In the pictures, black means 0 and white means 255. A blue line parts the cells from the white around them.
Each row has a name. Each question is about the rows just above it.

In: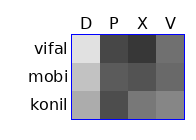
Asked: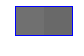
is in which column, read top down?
V
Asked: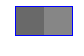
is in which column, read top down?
V

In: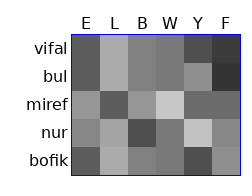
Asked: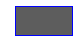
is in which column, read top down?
E
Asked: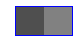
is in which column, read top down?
B
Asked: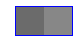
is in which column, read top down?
F
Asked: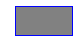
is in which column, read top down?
B
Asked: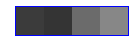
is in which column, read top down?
F

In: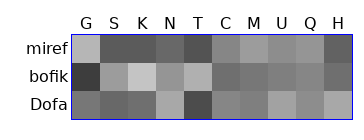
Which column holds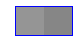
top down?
Q
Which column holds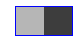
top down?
G
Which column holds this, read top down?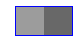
S
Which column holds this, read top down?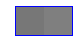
M

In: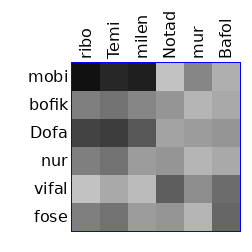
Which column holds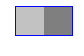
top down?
ribo
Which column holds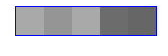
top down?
Bafol
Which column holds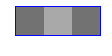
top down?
Temi
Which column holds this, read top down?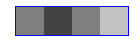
ribo

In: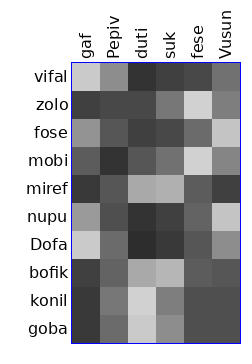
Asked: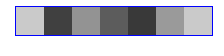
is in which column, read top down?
gaf
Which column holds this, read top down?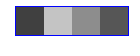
Vusun
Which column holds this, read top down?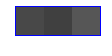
duti
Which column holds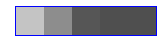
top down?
Vusun
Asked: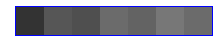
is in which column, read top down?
Pepiv
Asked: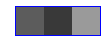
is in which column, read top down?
gaf

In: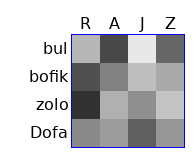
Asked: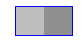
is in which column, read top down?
J
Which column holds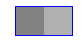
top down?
A
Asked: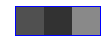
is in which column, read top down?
R
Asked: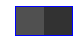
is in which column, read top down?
R

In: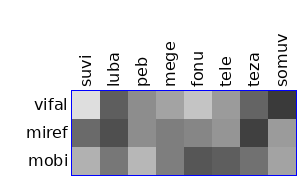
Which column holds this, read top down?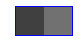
teza
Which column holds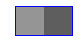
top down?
tele
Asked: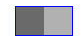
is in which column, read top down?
suvi
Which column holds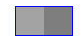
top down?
mege
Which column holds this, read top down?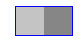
fonu
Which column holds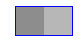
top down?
peb

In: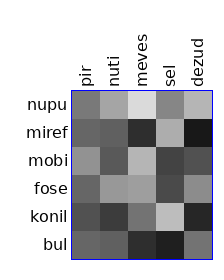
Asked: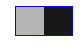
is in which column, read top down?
dezud
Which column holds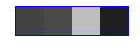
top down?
sel

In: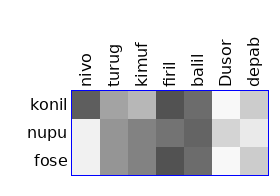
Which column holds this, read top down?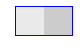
depab
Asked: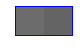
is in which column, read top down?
balil
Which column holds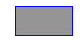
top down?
turug
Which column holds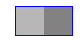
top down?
kimuf
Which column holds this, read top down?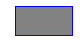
kimuf

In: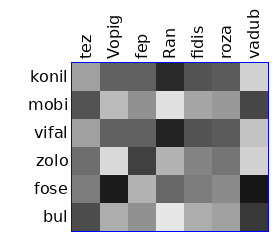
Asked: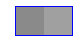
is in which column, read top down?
roza
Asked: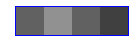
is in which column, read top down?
fep
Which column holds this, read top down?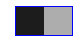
Vopig
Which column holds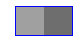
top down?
tez

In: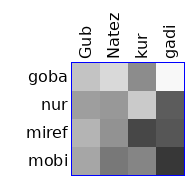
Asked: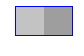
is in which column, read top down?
Gub
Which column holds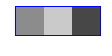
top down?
kur
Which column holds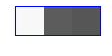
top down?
gadi
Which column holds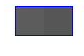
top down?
gadi

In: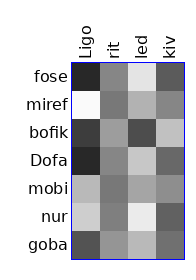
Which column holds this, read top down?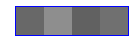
kiv
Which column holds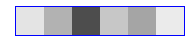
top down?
led
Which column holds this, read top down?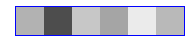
led

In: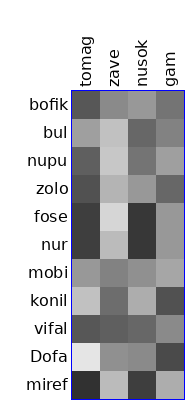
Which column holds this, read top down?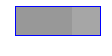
gam
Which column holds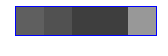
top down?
tomag

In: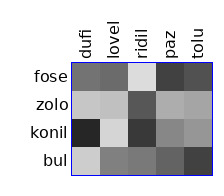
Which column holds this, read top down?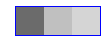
lovel
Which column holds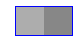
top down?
paz
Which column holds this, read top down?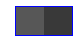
ridil
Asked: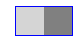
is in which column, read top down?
lovel
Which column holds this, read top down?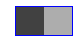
paz

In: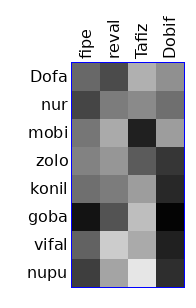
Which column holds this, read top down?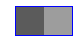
Tafiz
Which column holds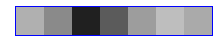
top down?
Tafiz
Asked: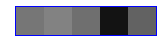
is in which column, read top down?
fipe

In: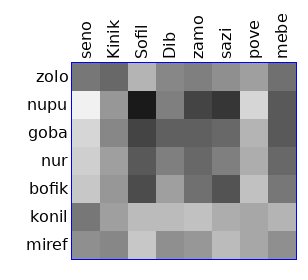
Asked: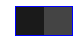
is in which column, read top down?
Sofil
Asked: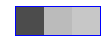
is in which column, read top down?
Sofil
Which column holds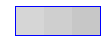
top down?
seno
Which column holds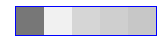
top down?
seno
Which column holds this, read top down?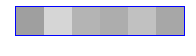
pove

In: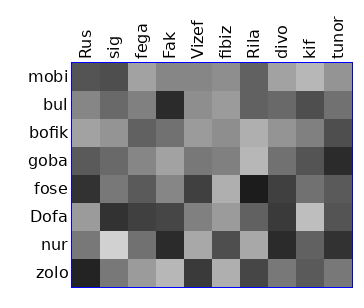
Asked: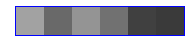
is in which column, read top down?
divo
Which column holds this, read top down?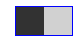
sig

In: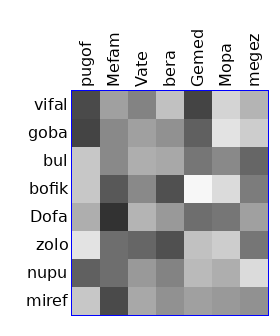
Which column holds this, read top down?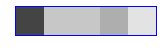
pugof
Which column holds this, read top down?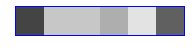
pugof
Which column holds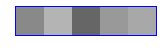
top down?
Vate
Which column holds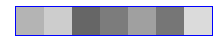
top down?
megez

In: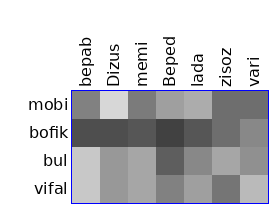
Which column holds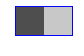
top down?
bepab
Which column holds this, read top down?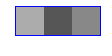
lada
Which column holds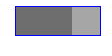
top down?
zisoz
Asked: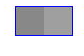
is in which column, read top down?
lada
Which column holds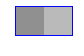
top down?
vari

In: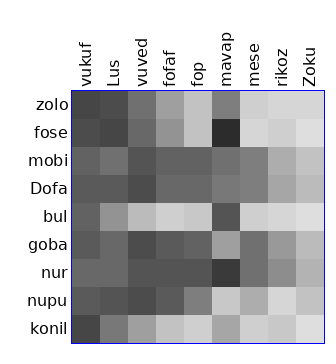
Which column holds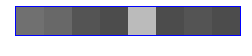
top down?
vuved
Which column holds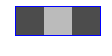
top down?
vuved
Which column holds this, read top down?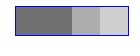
mese
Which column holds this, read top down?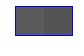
fofaf
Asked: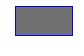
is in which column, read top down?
mese
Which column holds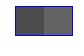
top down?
vukuf
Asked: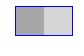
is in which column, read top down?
rikoz

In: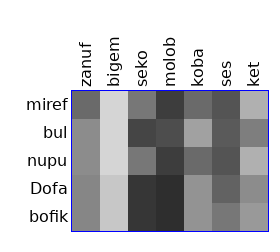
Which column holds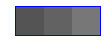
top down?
ses
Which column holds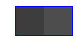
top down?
molob
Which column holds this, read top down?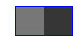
seko
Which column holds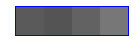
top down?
ses
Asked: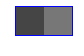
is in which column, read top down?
seko
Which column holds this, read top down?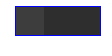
molob

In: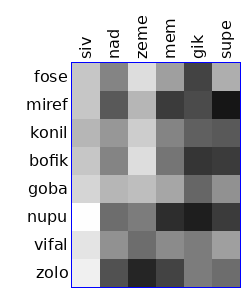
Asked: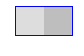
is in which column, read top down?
zeme
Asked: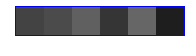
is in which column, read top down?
gik
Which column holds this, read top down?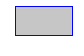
siv
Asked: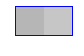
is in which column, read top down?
siv
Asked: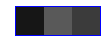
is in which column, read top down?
supe
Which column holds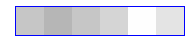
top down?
siv
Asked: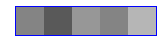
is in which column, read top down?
nad

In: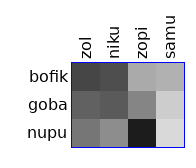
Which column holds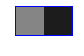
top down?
zopi
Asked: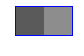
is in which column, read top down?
niku

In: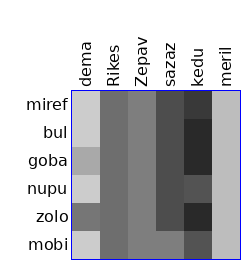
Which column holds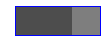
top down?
sazaz
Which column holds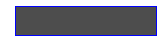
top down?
sazaz
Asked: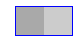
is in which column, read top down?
dema
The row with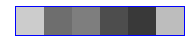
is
miref

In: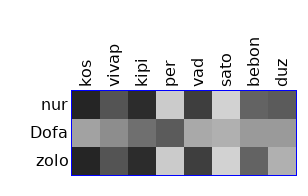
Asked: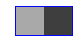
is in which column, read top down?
vad
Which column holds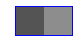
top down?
vivap
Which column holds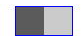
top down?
per
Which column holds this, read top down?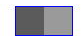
duz
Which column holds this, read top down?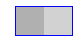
sato

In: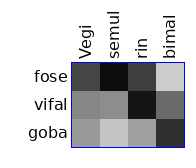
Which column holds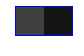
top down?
rin
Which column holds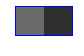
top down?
bimal
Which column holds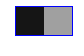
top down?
rin

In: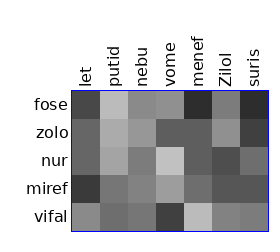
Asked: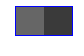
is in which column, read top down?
let
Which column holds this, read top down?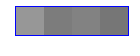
nebu
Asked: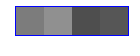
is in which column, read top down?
Zilol
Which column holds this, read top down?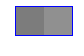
Zilol
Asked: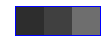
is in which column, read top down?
suris

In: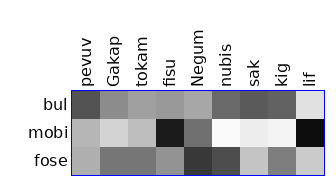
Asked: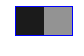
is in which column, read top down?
fisu
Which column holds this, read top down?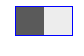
sak
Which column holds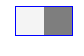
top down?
kig
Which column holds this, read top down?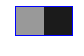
fisu
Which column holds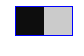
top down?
lif

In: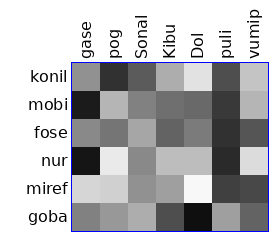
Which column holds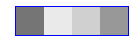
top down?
pog
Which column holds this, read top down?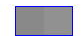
Sonal
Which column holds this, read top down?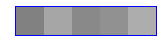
Sonal
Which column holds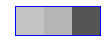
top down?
vumip

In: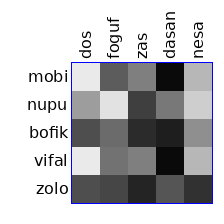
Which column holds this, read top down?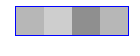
nesa
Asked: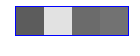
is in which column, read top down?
foguf
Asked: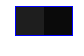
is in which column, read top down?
dasan
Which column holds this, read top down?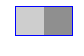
nesa

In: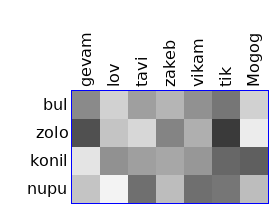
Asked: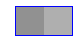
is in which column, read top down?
vikam
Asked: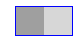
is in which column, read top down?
tavi
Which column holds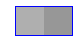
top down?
vikam
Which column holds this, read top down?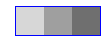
tavi
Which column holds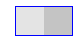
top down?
gevam
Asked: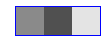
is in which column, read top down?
gevam

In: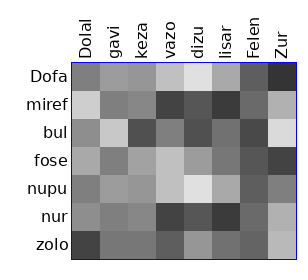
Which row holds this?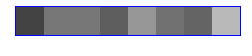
zolo
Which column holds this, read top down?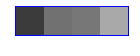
lisar
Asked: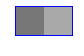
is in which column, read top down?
lisar
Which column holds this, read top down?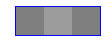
gavi

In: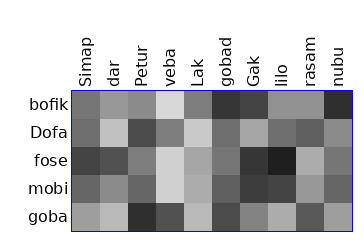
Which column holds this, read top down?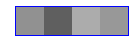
rasam
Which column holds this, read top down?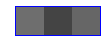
Simap
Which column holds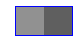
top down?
rasam
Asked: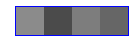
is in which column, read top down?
Petur
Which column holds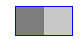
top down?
Lak
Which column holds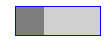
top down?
veba
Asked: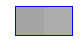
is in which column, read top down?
Lak

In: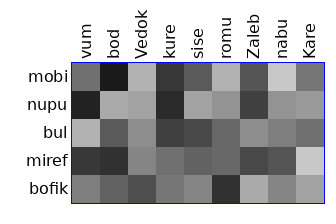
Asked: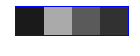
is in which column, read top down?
bod
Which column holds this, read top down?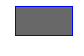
romu

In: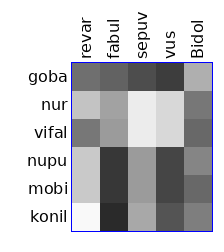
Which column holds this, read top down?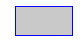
revar
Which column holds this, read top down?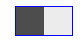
sepuv
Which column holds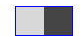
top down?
vus
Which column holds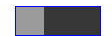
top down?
fabul
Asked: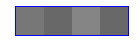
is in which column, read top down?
Bidol
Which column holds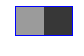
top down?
fabul
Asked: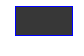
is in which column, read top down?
fabul

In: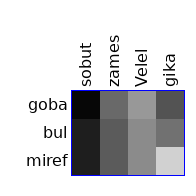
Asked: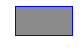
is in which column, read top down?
Velel
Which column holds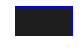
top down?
sobut
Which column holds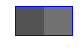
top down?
gika
